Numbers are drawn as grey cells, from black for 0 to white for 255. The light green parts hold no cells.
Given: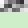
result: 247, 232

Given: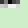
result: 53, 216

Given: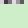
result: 209, 92

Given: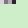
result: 215, 40

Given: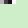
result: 184, 250

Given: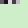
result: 95, 189

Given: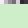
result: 240, 60
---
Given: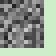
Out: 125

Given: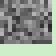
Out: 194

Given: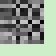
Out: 121

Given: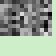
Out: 79

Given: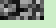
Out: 95

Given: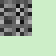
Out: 121

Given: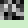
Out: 12

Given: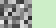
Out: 175
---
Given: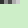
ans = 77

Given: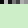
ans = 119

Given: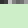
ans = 129

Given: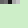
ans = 24

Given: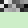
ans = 184

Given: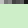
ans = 66
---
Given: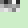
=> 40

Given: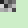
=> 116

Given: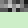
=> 25

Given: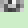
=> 171

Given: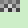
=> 98

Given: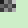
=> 198
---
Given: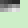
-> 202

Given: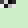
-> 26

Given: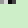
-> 219

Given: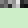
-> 199

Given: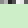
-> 245

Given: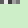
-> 62
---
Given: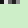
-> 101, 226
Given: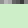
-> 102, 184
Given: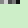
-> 75, 212
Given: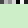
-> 214, 244
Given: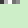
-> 251, 251
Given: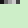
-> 164, 203
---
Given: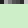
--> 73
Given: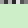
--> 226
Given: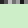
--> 160
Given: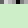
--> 7
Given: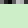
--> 193
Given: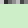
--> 188
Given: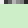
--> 140
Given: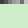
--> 168
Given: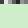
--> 38
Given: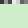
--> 207
